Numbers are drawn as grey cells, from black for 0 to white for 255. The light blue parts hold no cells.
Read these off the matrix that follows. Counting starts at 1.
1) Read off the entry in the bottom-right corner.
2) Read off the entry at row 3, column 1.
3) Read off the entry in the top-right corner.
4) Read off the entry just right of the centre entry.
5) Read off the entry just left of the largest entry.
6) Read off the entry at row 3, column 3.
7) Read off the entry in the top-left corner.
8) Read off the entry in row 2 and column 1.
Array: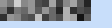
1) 91
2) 49
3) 36
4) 105
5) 120
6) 136
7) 149
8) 120
